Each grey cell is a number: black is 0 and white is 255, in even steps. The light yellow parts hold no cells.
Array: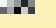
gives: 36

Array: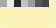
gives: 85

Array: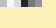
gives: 122

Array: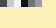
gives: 115

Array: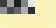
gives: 130

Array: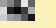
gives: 230

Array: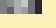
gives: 112
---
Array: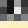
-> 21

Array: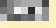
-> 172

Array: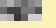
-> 108

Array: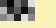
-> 116

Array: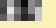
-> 11

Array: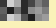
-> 70
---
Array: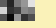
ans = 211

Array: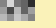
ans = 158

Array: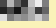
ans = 34

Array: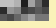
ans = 44

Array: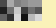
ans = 31

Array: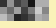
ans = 147

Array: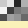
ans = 244

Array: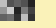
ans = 149

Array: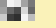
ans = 163
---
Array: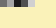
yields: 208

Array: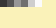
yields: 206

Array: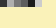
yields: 27

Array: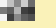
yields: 107

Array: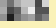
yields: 197

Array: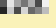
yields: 175

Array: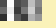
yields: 190

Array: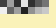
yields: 48

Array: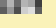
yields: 166

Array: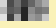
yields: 101
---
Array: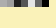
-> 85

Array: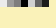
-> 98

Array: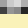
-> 135

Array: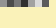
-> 91

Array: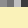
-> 142

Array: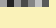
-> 89

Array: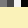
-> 122

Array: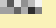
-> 100
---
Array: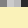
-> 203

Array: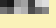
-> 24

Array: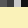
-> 59

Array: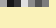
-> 24

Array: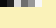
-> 40

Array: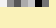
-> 143

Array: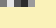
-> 229

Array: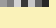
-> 124

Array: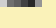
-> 111

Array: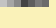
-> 165
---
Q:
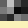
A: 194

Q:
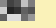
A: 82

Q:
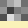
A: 166

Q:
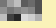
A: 92

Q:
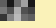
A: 108

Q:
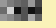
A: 95
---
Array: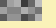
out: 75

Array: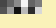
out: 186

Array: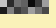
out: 158

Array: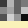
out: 208

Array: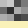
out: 161

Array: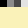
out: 139
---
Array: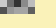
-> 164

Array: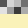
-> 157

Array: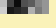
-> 175

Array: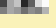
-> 141

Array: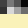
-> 215

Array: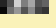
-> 138

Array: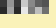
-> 123

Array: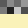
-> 33

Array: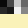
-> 24

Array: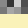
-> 166
